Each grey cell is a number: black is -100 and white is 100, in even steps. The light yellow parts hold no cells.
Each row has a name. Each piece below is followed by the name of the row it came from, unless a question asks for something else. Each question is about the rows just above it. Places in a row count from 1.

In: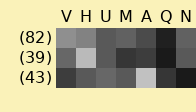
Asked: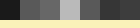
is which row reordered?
(39)
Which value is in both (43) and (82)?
[-30]

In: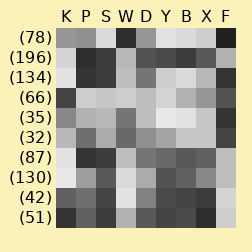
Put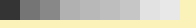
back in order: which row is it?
(35)
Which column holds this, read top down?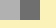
P
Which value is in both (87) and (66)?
[49]

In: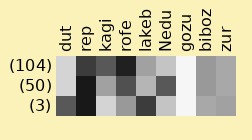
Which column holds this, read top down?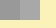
biboz
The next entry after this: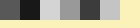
[93]
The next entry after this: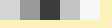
[32]
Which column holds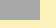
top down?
zur
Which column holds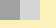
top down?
kagi
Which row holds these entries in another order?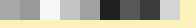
(104)

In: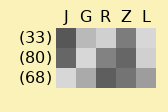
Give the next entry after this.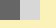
[2]
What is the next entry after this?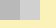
[-3]
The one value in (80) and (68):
[69]
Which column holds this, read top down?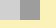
L
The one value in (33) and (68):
[69]
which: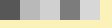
(33)
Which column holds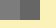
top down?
Z

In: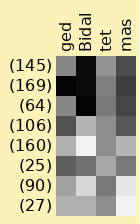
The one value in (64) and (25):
[-5]
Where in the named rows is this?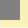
(169), 3
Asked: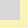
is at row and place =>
(90), 2
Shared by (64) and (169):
[-97]
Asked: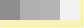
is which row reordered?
(160)

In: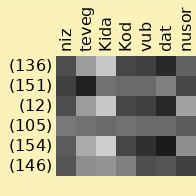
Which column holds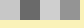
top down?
Kida
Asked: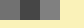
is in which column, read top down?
Kod
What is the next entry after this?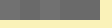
[-28]
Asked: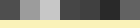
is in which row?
(136)

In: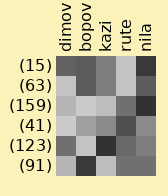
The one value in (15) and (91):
[-55]
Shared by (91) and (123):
[-12]
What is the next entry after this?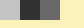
[-2]
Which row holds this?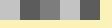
(63)
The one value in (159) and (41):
[59]

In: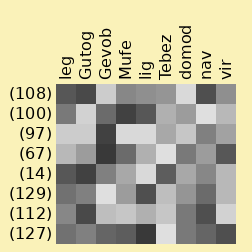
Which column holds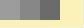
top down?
nav
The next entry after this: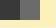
[38]
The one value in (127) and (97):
[0]
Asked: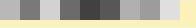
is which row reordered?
(100)
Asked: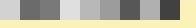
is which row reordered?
(100)
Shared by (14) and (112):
[6]

